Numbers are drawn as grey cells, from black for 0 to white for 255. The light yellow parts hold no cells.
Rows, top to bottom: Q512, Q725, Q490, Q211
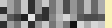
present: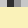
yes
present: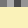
yes
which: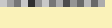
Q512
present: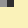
yes
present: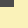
yes

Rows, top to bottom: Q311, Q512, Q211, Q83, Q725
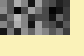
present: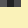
no
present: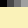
no
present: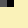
yes
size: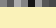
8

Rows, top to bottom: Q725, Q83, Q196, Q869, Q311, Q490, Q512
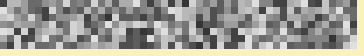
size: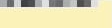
14
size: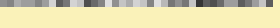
39
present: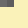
yes
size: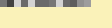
13
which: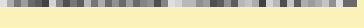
Q83
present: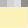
yes

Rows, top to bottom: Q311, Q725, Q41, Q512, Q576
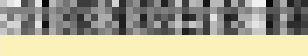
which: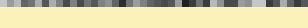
Q576
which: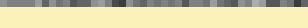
Q725

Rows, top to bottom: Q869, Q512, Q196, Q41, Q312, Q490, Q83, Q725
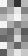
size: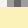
4
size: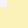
1

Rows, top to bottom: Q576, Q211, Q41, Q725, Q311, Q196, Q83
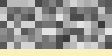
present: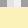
no
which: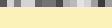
Q725
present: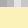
yes
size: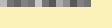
13
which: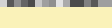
Q41

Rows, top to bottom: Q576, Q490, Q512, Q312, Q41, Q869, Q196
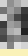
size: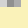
3
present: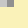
no
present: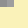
no

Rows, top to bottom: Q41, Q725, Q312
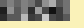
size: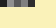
5
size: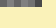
6
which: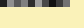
Q725
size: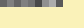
9
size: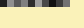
10
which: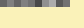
Q41

